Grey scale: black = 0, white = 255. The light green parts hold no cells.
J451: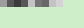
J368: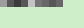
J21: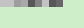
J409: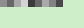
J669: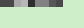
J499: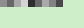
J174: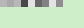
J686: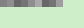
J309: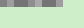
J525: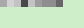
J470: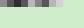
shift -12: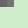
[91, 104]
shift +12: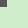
[99]
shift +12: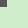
[99]
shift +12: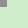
[154]
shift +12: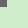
[115]
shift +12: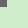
[115]
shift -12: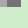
[157, 104, 104]

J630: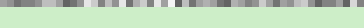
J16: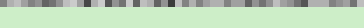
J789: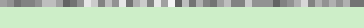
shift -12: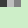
[47, 178, 118]
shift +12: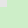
[242]
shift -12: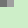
[103, 148]
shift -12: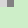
[203, 118]
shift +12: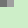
[127, 172]
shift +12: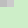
[202, 215]

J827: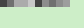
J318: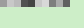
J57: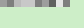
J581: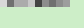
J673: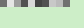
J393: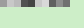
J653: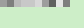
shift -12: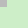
[175]
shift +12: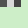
[93, 228, 80]
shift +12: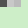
[93, 212, 199]
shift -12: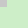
[188]
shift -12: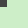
[56]
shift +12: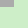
[183, 183]
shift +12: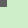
[108]

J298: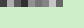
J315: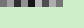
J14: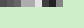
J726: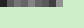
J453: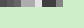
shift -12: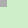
[161]
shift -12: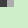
[51, 161]
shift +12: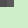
[90, 102]
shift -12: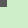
[78]

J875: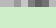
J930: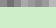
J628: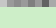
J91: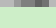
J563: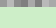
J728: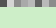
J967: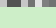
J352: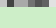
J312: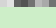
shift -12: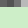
[86, 71, 102, 173]
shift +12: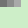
[126, 152, 181]
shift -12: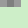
[142, 115, 142]
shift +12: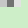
[210, 126, 238]
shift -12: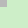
[173]

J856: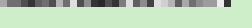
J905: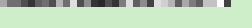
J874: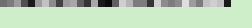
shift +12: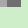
[180, 123, 123]
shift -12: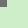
[99]

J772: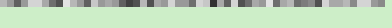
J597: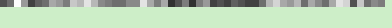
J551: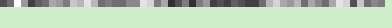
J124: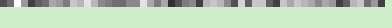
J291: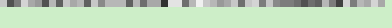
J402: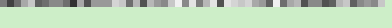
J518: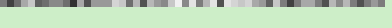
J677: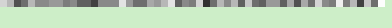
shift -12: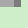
[156, 156, 112]
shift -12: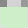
[125, 200, 200, 141]
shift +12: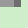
[165, 165, 122]
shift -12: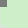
[112]
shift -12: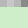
[171, 187, 171, 125]
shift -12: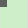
[84]

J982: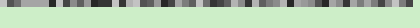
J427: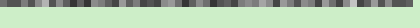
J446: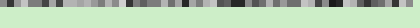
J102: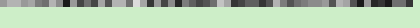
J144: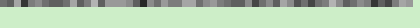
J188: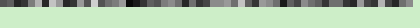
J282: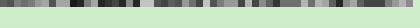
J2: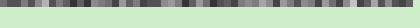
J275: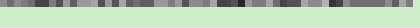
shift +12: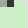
[177, 65]
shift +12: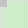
[207]
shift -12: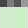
[57, 112, 71, 141]
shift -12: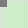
[112]
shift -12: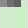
[127, 99, 83]
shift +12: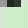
[165, 51, 65]

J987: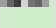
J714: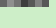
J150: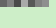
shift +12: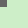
[113]
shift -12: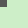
[75]
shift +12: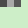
[86, 181, 99]
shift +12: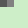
[99, 141]
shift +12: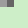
[169, 113]
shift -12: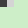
[49, 200]

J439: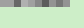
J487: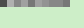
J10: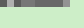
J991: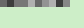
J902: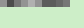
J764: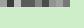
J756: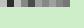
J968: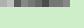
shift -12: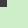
[49]
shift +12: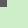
[104]
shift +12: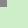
[147]
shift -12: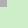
[164]
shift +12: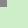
[147]
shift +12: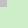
[204]
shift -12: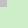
[180]

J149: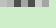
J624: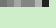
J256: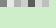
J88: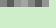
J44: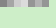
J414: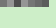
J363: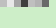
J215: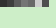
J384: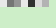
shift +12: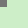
[129]
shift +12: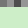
[129, 161, 90, 161]

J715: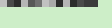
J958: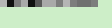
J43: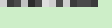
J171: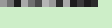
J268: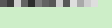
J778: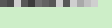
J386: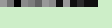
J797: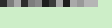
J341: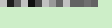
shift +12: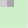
[219, 181]
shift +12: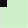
[28]
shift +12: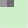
[165, 124]
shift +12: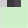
[219, 71, 86]
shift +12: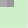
[181, 165]
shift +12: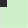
[56]

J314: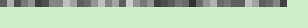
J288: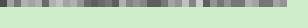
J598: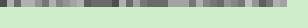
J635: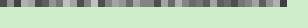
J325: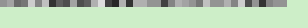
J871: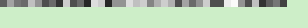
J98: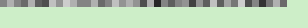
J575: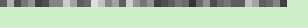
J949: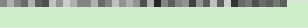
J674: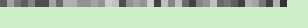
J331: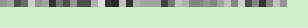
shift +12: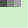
[90, 144, 175]
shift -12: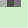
[164, 66, 106]

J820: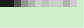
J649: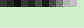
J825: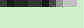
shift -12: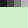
[15, 58, 111, 167]
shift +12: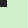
[51]
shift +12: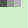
[94, 162, 191]

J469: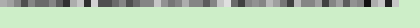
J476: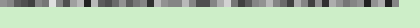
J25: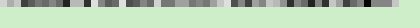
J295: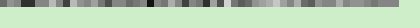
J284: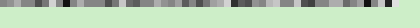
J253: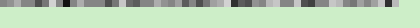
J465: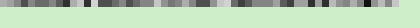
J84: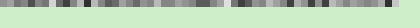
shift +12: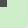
[91]
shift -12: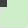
[52]
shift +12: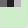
[118, 46, 197]

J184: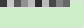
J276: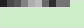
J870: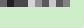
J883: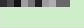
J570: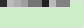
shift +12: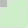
[199]
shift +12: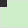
[58]
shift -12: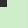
[34]
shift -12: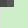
[61, 76]

